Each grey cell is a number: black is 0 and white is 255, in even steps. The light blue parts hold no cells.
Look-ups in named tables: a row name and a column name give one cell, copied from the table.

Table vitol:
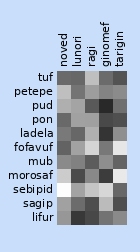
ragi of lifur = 72
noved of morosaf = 204
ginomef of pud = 41
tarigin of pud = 111
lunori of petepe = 116
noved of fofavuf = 99
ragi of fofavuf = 213
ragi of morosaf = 137
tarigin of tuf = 83
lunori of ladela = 103
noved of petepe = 191
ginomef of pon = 73
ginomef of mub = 142
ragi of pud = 89
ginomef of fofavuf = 120
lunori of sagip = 108
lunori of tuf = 103
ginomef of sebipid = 215
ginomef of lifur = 115
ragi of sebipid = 197

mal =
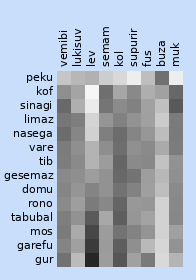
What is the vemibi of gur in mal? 114
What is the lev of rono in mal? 123
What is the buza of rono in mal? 210
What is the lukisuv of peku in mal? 183
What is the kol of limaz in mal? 129
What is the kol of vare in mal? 110
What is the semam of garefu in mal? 155
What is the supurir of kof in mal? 137
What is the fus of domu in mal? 159
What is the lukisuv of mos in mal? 170
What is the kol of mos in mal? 115
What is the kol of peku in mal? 216
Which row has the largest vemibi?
peku

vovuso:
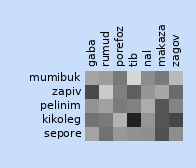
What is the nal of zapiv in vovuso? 150
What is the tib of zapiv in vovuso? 94
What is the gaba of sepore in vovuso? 163
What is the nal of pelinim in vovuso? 172
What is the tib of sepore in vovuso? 145
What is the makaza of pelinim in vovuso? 85
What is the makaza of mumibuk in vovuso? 122
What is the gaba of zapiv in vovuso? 73
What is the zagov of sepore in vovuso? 141
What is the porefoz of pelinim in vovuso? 123
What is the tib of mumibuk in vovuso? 214
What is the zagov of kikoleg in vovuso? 70

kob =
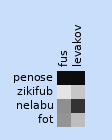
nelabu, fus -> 143
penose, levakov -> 12
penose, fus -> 13
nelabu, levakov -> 51
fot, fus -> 148
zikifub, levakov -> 198
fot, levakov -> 189
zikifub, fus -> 228

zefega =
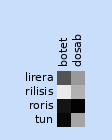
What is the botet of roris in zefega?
20
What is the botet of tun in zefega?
8
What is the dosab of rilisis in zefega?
177
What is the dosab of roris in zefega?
2
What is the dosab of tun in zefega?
165
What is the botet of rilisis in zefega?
234
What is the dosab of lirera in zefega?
153
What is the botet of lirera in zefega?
83
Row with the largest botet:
rilisis

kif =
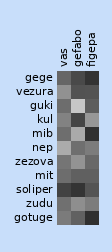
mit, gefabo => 96
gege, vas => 102
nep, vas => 171
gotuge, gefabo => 97
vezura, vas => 145
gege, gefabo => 73
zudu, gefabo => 142
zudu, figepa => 124
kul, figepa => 151
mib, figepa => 48
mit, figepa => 96
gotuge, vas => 123
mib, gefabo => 170
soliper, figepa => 84
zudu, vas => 112

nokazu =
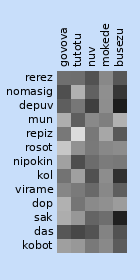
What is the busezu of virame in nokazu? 94
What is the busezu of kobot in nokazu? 91
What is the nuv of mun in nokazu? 137
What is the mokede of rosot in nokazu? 136
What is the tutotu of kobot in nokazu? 152
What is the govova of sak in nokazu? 173

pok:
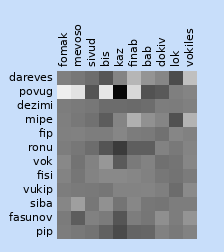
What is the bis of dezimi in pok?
108
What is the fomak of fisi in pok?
131
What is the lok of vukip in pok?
108
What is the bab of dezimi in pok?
109
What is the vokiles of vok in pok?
134
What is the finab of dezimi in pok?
106
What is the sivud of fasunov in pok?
129
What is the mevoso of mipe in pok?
120

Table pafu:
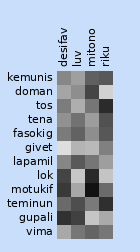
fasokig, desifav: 123
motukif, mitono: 18
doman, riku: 209
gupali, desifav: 49
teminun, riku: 47
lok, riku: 196
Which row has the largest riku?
doman

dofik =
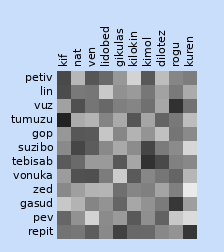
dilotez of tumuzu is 100
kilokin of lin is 154
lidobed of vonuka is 124
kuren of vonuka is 182
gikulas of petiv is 152
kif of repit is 115
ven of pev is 211
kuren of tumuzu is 189
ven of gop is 89
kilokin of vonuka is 90
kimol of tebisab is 49
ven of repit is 92
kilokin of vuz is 133
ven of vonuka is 79

